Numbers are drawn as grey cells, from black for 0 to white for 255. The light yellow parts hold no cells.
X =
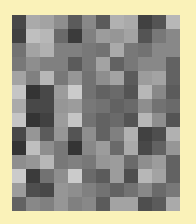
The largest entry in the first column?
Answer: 203
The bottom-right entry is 170
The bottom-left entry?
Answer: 98
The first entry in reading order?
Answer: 72
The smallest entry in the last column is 84
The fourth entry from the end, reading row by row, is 163
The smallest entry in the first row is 65
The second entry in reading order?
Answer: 170
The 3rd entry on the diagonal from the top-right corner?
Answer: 114
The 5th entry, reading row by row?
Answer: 91
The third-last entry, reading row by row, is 78
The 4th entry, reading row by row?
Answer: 142
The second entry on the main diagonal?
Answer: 191
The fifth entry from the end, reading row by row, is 163
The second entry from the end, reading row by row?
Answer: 91
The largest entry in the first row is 183

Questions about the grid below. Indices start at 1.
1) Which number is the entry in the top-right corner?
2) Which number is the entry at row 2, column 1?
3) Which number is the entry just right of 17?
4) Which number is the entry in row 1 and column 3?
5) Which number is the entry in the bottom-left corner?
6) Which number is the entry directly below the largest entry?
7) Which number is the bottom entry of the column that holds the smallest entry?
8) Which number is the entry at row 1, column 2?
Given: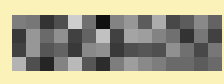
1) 99
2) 57
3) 131
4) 51
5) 179
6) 65
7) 44
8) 119

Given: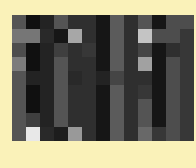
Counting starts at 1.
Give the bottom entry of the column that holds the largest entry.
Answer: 232
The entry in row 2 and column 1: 118
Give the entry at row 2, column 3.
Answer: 41
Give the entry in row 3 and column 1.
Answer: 77
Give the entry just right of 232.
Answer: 41
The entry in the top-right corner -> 77
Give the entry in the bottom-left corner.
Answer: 84
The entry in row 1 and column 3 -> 35
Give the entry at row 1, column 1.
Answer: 84
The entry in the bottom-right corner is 55
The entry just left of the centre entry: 47
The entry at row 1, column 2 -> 16
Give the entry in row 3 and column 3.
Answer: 35
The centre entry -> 35
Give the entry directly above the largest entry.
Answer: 63

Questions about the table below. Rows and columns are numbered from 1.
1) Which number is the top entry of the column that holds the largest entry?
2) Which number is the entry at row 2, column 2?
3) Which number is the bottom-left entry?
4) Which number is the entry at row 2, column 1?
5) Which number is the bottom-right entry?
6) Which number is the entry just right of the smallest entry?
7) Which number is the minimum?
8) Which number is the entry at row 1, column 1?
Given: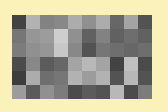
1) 136
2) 150
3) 156
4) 118
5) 124
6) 172
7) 61
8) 67

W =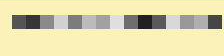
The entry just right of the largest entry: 110
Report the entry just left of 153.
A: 216

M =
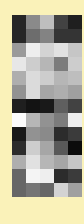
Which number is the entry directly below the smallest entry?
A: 198
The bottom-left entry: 102
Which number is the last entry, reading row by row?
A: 160
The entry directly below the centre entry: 146
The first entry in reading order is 38
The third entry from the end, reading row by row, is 102
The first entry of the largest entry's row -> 252
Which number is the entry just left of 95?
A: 25
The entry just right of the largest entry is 182
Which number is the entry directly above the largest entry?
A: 31
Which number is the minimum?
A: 12
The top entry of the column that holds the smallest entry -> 31
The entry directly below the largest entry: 25
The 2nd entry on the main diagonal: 109
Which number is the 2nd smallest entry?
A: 19
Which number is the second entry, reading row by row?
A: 138
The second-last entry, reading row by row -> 211
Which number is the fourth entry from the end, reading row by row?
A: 117
